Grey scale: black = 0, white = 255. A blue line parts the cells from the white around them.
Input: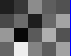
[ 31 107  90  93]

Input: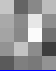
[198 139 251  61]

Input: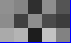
[144  64  29]

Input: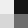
[239 110]

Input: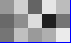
[152 142 154]

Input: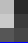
[189  59]

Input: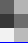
[ 97 109]

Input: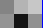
[132  20]

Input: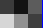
[ 59 145]
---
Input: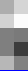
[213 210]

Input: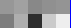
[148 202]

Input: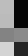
[  6 187]

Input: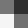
[ 47 245]

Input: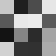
[230 235 133 210]

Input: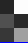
[253  80]
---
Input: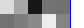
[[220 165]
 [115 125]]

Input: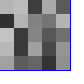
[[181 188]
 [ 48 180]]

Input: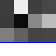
[[ 60 239]
 [ 59  11]]

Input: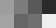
[[157 125]
 [163 101]]

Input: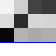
[[243 206]
 [219  43]]

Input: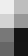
[[238 190]
 [211 152]]

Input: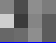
[[132  76]
 [206  59]]

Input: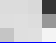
[[220 220]
 [222 223]]
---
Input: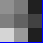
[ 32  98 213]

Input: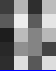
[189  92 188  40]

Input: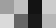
[204  26]

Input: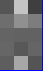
[ 63 144 100]

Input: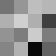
[182 175 125 133]

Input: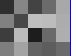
[168 188  29 163]

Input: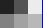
[236 162]

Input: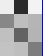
[243 190 192]
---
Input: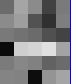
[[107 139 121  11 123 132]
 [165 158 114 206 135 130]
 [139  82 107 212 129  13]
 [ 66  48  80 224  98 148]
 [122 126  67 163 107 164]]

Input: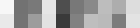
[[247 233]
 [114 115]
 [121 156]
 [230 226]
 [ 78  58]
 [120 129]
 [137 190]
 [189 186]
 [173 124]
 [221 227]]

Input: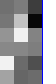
[[112 118 148 136 242 163]
 [124 194 241 135 107 102]
 [ 61   8 131 126  79 108]]

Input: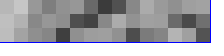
[[183 191 189]
 [198 178 163]
 [152 136 143]
 [126 151 134]
 [145 142  63]
 [151  79 144]
 [105  67 157]
 [ 59 136 159]
 [ 81 172 145]
 [136 146  77]
 [171 160 123]
 [154 158 133]
 [144 106 180]
 [159  74 160]
 [162 112  83]]

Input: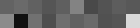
[[ 99 139]
 [106  17]
 [ 97 113]
 [ 85  78]
 [ 95 110]
 [131  97]
 [ 73 106]
 [ 83  81]
 [ 93  85]
 [ 88 217]]

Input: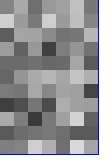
[[132 207  93 156 107 101 122  63 170  89 127]
 [169 155 164  98 107 149 118  79 126 109 131]
 [110 121 163 152 113 170 168 118  58 115 206]
 [153 206 139  64 103 182 136  76 120 121 175]
 [161 155 114 126 106 166 163 173 160 110 112]
 [192 190 118 149 166 196 159 160 211  89 217]
 [119 133 182 114  89 175  68 157  98  90 164]]

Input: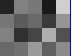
[[ 35 118 130 105]
 [129  91  48 113]
 [120 105  69 154]
 [ 25  58 175  96]
 [206 149  80 139]]

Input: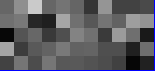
[[102 112   7 164  66]
 [143 120  84  60 117]
 [202  38 103  89  76]
 [102  31  57  99 118]
 [116 166  79 121  88]
 [101 112 131  98  89]
 [ 53  87 113 100  83]
 [149 116  58  79  77]
 [ 66  98 155  79  65]
 [ 66 158 111  32   6]
 [ 74 147  25 110  33]]

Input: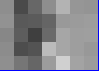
[[142 146 135 140 143]
 [ 74  89  93  77 118]
 [103  91  63  83 102]
 [142 101 106 187 156]
 [179 153 166 166 208]
 [150 155 158 158 163]
 [148 157 159 152 156]]
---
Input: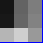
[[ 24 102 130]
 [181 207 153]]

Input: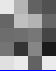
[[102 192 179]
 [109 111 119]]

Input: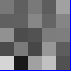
[[ 96  97 135]
 [145  76  82]]

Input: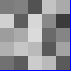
[[208  94 215]
 [157 171 219]]

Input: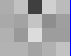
[[169 163 196]
 [177 153 220]]

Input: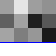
[[ 96 162  31]
 [164 126 151]]

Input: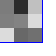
[[127 131 219]
 [220 104 112]]
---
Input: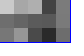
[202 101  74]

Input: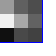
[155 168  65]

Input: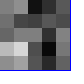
[127  70 127   9  98]

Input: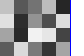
[194  45 242  53]

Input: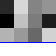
[ 40 193 104]

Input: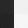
[ 40 246]

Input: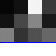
[ 6 72 80]
